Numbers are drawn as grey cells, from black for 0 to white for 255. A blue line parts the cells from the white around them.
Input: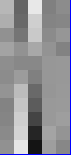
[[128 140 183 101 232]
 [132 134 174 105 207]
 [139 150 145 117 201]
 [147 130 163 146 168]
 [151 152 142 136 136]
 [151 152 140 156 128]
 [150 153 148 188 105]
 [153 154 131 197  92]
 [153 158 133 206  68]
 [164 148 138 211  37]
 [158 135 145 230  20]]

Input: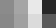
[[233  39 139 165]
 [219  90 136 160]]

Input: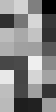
[[127   1 190 211]
 [215  55  47 119]
 [195  48 188 169]
 [159  87 175 160]
 [239 137  71  74]
 [213 163 232  69]
 [160  52 190  71]
 [ 33 157 186  30]]

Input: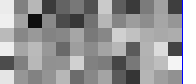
[[161  62 235 128 183  59  99 120  81 202  93  58 123]
 [166 150 239 162  14 138  75  54 114 182 133 157 141]
 [169 173 186 135 153 131 135 166 121 135 208 193 174]
 [220  67 237 166 186 152 105 158 139 164 183  90 179]
 [190 244  76 128 184 145 146 209 129 124  69 120 177]
 [158 145 229 150 130 148 183 108 136 164  90  53 181]]

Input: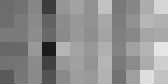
[[172 213 109 114 134  60 150 162 145 193 120 134]
 [182 176 110 122 138  99 140 151 145 167 125 145]
 [165 168 123 122 140 105 138 152 142 163 128 136]
 [180 229 104 105 152  28 181 163 152 175 131 161]
 [171 206 115 117 139  65 152 160 147 181 122 139]
 [222 194  90 119 138  83 138 157 153 178 114 159]]

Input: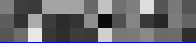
[[121  84 127  62  59 163 164 163 104 194 112 126 221  85]
 [125 101  93  50 171  61  44  52 142  11  80 133  56  39]
 [108  47  86 110 231  56  46  61  58 208 120 122 137 107]]
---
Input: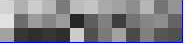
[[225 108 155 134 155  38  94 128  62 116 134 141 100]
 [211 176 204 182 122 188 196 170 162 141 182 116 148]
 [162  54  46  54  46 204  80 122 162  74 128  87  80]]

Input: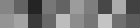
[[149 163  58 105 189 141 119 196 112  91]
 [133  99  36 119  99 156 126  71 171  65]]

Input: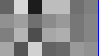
[[167  85 209  99 105 153 145]
 [145 159 112 139 153 119 133]
 [127 181  77 167 174 119 133]
 [ 99 215  28 189 189 112 127]]

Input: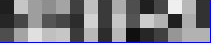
[[ 78 164 224 192 198  58 184  44 184  15  38  64 150 178 178]
 [ 38  70 158  84  70  44 210  58 198  84 204 178  31 172  50]
 [ 31 198 158 142 164  64 192  58 172  78  31  70 239 184  50]]

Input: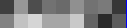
[[130 194 213 166 166 201 100  42  92]
 [ 63 151  77 114 106 144 114 122  55]]

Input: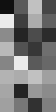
[[235  62 172  96]
 [185  82  55 111]
 [179 172 193 160]
 [166  36 152 139]
 [160 119  49 127]
 [139  36  76  43]
 [133 235  90 104]
 [ 16  90 193  70]]

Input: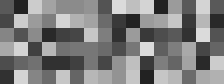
[[169 212  64 183 113 119 119 107  77 119 219  95 126 169  70 101]
 [133  83 139  41  64  70 198 126  49 155  57  77  89  49 219  83]
 [ 89  34 204 163 139 139 147  83 219 191 212  34 155  89 212  89]
 [ 77 101 113  49  49  64 119  70 147 191  57 126 101 163  41 204]
 [ 70 204 155 126 212 177 163 107  57  34 155 163 198  57 183  41]
 [ 49 212 133 107 198 101 183 169 147 198  34 198 183 107 169 177]]

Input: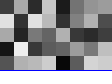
[[225  50 225 185  50 129 177  77]
 [169  35 121 100 177  56  43  62]
 [ 84 177 185 205   8  92 212 205]
 [ 62 169  43 198  27 115 148 156]
 [ 21 237  56  92 100 156 121 191]]

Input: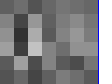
[[159  62 194 131 110 145 145]
 [145  49 172  90 131 151 124]
 [131  69 151  96 124 138 117]
 [ 96 110  83 103 117 110 103]
 [ 90 159  76 131  90  76 117]
 [ 83 103  69  96 124 110  90]]
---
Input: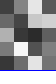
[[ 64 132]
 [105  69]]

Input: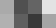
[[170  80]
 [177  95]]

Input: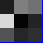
[[ 30 127]
 [217   4]]

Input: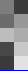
[[125  59]
 [108 152]]

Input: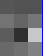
[[ 86  82]
 [115 100]]

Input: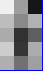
[[240 158]
 [189 137]]

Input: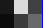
[[ 24 219]
 [ 11  59]]

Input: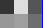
[[ 52 221]
 [151 159]]

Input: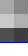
[[169 135]
 [201 176]]
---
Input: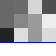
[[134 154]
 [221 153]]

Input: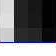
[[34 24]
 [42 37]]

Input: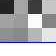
[[155 252]
 [137 181]]

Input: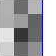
[[157  99]
 [ 54 102]]

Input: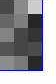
[[127  38]
 [ 70  52]]

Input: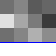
[[167 122]
 [133 176]]

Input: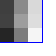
[[157 221]
 [124 245]]

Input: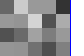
[[148 212]
 [106 162]]

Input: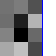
[[ 30 180]
 [  0 105]]
